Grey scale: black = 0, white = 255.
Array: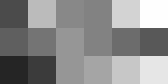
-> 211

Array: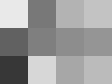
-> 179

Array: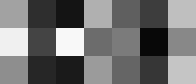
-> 61

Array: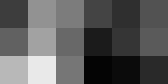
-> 47

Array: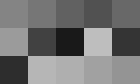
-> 81

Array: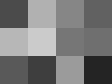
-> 134

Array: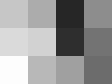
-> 38

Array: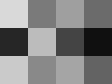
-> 159

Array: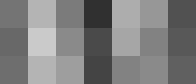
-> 151
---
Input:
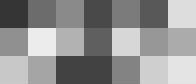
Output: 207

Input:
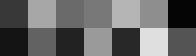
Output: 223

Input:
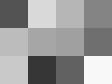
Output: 97

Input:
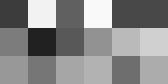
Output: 110

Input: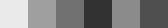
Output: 139

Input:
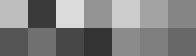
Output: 126

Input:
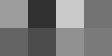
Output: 144

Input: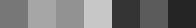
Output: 91

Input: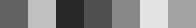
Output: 227

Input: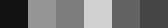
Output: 99
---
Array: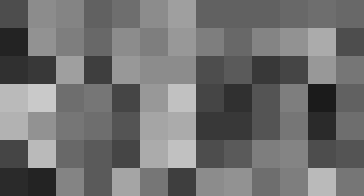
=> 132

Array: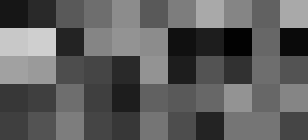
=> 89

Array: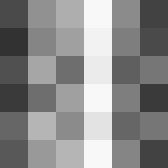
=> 174

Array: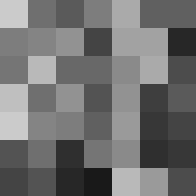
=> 90

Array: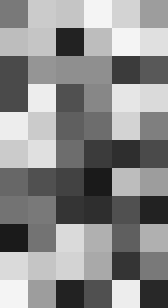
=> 197

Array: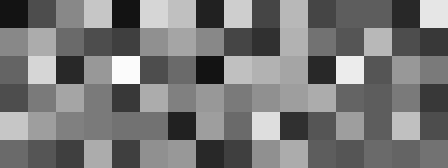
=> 136

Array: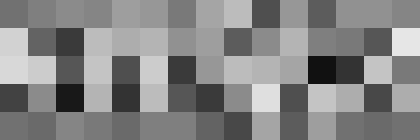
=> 139

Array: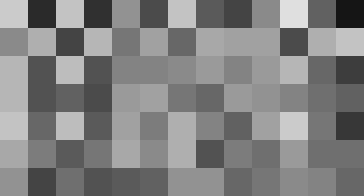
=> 195

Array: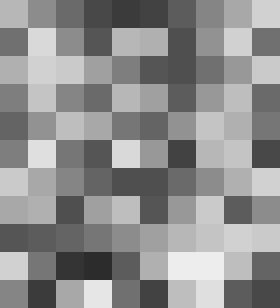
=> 106
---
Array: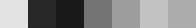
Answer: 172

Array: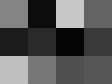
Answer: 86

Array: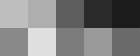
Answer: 106

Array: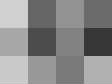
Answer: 176

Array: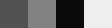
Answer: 238

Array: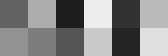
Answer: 223

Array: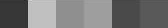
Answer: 89

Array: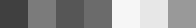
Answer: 153

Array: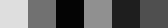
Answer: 79

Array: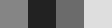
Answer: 222
